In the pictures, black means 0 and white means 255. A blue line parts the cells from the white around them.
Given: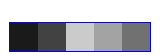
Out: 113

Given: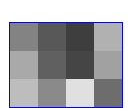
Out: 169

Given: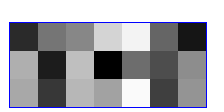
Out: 243

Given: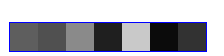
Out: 201

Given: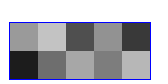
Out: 57

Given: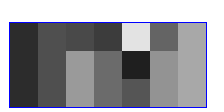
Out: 227

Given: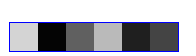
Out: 31

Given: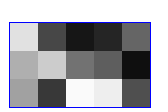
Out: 101

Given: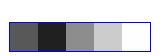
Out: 254

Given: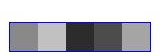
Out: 165
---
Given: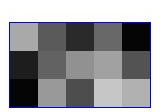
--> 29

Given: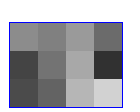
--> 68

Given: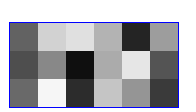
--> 78

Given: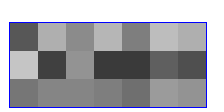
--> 197

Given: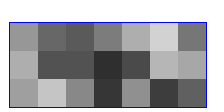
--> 174

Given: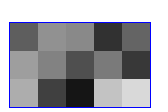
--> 158

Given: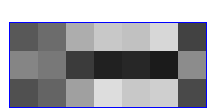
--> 133

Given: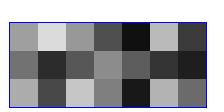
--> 114
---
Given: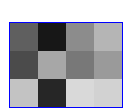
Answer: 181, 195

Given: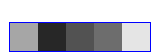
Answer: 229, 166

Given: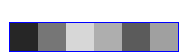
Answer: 160, 38

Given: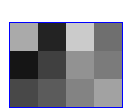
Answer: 111, 72

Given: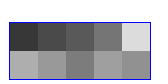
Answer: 220, 174

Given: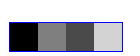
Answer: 211, 0

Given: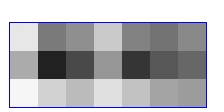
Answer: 137, 246

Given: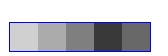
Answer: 104, 208
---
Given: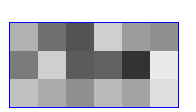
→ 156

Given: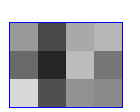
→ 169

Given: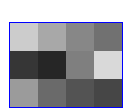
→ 135

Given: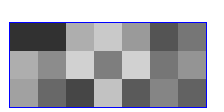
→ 84

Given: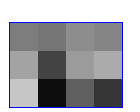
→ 141

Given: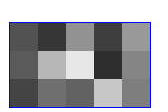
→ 62

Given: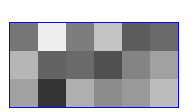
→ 93
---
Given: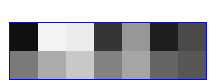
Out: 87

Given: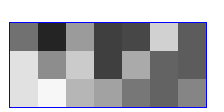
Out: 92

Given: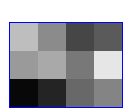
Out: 230

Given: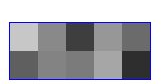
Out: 46

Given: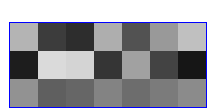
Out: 22

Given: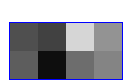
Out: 132

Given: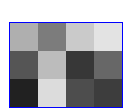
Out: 103
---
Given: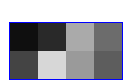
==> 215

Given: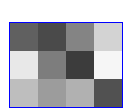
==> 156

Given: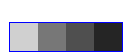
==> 119

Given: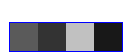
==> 51

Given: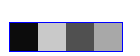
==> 201

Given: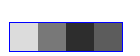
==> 120

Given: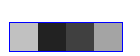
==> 34

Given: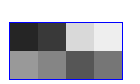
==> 133

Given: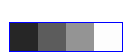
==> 92
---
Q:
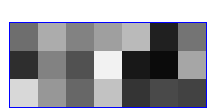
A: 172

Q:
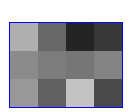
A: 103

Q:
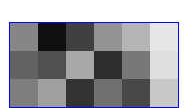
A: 16

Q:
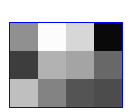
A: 252

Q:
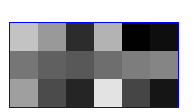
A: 153

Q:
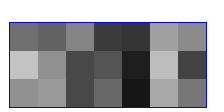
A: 98

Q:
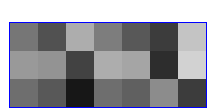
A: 81

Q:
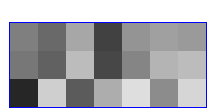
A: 105

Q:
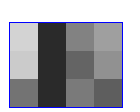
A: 42
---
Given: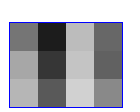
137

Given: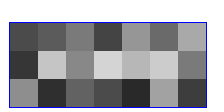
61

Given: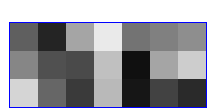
42

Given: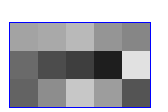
84

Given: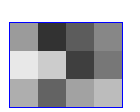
188

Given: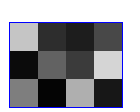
23
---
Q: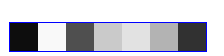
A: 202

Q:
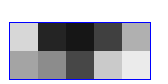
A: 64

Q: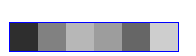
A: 157

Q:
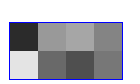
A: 132

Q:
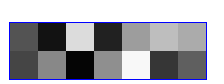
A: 33

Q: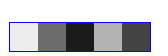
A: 179

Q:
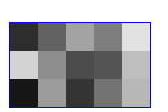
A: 126

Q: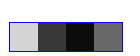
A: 104
